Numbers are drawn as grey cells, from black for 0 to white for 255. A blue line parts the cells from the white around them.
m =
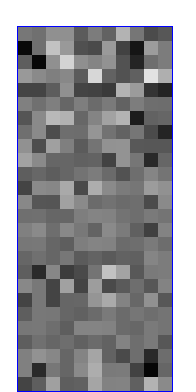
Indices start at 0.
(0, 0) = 119
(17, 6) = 194
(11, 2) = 135
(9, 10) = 102
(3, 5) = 215
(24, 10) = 102
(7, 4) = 109
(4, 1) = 68
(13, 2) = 102
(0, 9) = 75
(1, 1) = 112
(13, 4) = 126
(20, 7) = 107
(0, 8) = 118
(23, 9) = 41
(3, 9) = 226
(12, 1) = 86
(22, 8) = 110
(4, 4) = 68
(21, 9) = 122
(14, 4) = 120
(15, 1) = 120
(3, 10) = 175
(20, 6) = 122
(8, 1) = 77
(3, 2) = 127
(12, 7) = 107
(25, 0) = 68
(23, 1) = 146
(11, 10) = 145
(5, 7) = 98
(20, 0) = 94
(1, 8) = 21
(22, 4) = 97
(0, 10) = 87
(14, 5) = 99
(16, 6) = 90
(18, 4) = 68

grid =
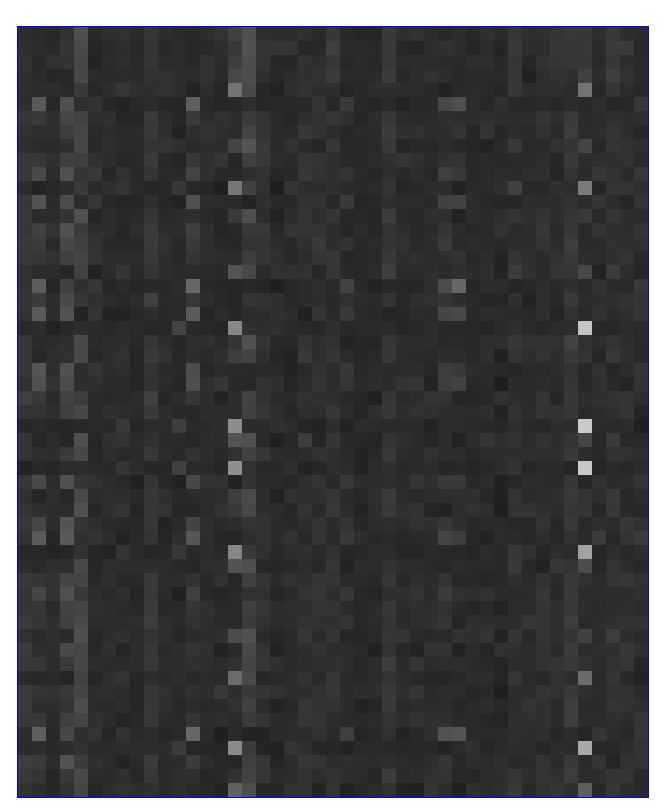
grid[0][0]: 45
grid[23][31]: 45
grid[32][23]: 56
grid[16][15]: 45
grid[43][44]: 42
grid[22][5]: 43
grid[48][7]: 46
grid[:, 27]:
[47, 39, 44, 41, 44, 34, 44, 48, 37, 53, 41, 38, 44, 42, 45, 49, 45, 44, 39, 40, 39, 38, 46, 44, 44, 51, 43, 46, 43, 47, 44, 41, 43, 44, 48, 44, 40, 38, 45, 40, 48, 43, 43, 52, 41, 43, 45, 47, 42, 45, 36, 39, 44, 43, 35]
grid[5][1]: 90
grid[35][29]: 48
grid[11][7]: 52
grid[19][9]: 64
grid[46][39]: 46
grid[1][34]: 36
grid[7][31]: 52
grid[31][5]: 42
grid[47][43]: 50
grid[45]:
[56, 55, 45, 58, 71, 46, 43, 43, 45, 57, 45, 45, 48, 47, 44, 49, 68, 54, 48, 42, 44, 48, 48, 45, 40, 44, 60, 43, 53, 44, 46, 47, 43, 42, 37, 45, 44, 50, 53, 58, 50, 44, 49, 53, 39]
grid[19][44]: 52
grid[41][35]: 44
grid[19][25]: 43
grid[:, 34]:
[42, 36, 40, 42, 38, 48, 46, 39, 43, 40, 45, 47, 38, 47, 50, 41, 36, 36, 44, 38, 44, 43, 47, 34, 41, 30, 49, 36, 39, 47, 46, 44, 34, 34, 32, 43, 44, 41, 41, 41, 43, 34, 45, 36, 49, 37, 37, 31, 41, 36, 42, 43, 48, 46, 47]
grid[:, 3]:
[50, 53, 50, 40, 42, 80, 71, 62, 48, 63, 81, 45, 76, 51, 81, 72, 65, 38, 65, 74, 82, 41, 47, 49, 81, 75, 66, 63, 39, 39, 59, 44, 80, 39, 44, 84, 88, 39, 47, 69, 80, 67, 64, 43, 73, 58, 37, 57, 51, 64, 72, 44, 83, 56, 49]
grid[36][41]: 59
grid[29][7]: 51
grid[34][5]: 39
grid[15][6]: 41
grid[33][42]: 57
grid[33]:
[48, 38, 47, 39, 73, 45, 47, 46, 42, 56, 48, 40, 43, 45, 46, 63, 75, 46, 35, 48, 47, 48, 53, 43, 40, 48, 59, 44, 42, 45, 45, 47, 48, 40, 34, 51, 43, 45, 48, 59, 51, 46, 57, 41, 45]
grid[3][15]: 73
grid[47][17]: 53
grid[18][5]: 55
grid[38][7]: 46
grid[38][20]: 46
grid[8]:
[47, 44, 42, 48, 71, 41, 47, 42, 43, 52, 51, 47, 42, 45, 45, 69, 84, 57, 43, 49, 42, 38, 54, 40, 40, 42, 57, 37, 41, 40, 45, 41, 38, 35, 43, 56, 42, 42, 49, 52, 68, 40, 53, 49, 47]
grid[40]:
[53, 69, 50, 80, 56, 46, 42, 48, 37, 56, 43, 33, 64, 41, 38, 42, 50, 49, 37, 42, 51, 54, 45, 55, 40, 37, 47, 48, 51, 43, 59, 49, 47, 50, 43, 42, 44, 55, 41, 58, 44, 44, 44, 45, 48]
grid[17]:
[49, 44, 44, 38, 66, 33, 44, 54, 42, 52, 46, 43, 43, 43, 41, 84, 72, 43, 49, 48, 50, 40, 54, 42, 40, 44, 62, 44, 43, 46, 43, 48, 44, 48, 36, 61, 48, 43, 53, 54, 73, 35, 59, 46, 38]
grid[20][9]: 46
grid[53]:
[57, 52, 38, 56, 74, 44, 42, 48, 39, 56, 43, 47, 47, 38, 42, 50, 67, 54, 43, 44, 49, 45, 50, 46, 44, 38, 61, 43, 45, 49, 51, 41, 38, 45, 46, 53, 45, 52, 49, 61, 44, 45, 52, 52, 41]

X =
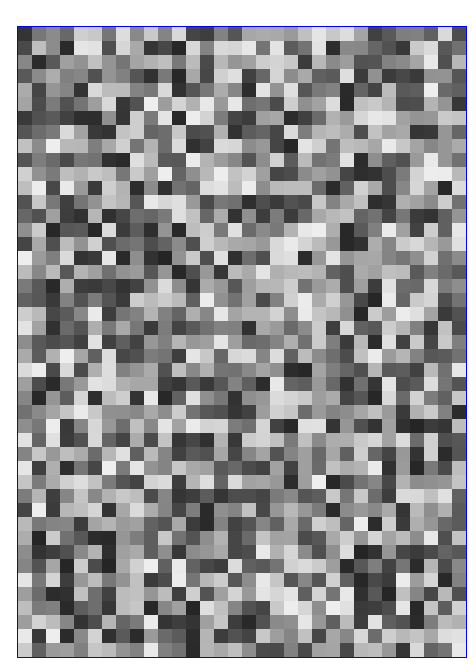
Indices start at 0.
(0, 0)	52
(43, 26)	206
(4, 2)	149
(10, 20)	139
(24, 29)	186
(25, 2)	42
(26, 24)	86
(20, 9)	180
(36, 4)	87
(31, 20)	159
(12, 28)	162
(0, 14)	130
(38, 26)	66
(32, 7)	84
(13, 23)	194
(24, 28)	65
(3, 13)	71
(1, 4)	229
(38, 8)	209
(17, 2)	186
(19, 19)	208
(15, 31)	224
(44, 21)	162
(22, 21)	203
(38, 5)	75
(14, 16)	107
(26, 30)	97
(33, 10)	134
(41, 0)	190
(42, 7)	101
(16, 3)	218
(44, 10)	128
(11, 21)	107
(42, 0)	157
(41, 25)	62
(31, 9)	147
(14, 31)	231
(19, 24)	72
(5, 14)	153
